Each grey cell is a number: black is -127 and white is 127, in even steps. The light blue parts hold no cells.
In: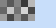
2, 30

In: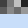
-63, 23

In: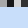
40, -77

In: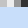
67, -76

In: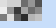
94, 65

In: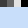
-68, -126

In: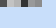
-46, 12

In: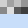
80, -65
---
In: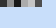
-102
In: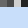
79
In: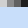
-30
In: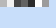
-56
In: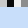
111
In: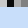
45
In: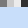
107
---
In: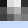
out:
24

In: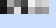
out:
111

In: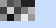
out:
-63

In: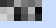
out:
-35

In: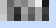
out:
-23

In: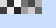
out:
-11

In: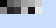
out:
34

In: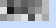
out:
-1

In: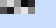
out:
18
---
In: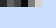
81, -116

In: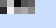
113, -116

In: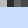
59, -82

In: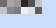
111, -86

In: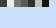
109, -107

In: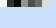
119, -117
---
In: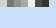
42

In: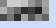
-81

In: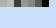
22

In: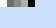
9

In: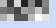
33

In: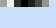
-126
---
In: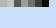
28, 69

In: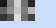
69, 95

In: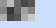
-25, 73

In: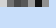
-39, 83

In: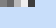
57, 110

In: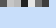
-94, 101

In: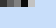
1, 66

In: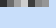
77, 77

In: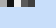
110, 110
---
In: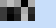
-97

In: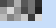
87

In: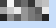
-91

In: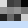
77

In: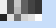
124

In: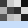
-96
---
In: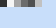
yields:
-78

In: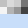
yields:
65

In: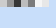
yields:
76

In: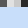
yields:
-40

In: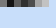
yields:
-6

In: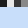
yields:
-100

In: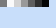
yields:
-5
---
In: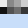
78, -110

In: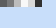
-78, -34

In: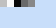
7, 64

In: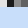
-30, 98

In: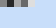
94, 6

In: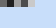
73, -21

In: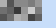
23, -43

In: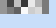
-5, 21

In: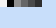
-81, 114

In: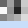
75, 4
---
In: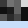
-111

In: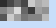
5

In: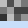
-8

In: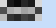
-47

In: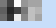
-32

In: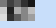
77

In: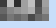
-24

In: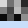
0

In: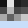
-56

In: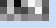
-27
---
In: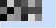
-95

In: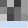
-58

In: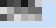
48

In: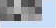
36

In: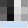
-112

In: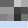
14

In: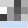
28

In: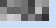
2

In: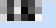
-84
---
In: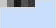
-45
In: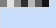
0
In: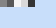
4
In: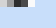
29
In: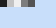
-2
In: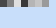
26
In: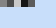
-36
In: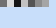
12
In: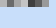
25
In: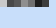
-39
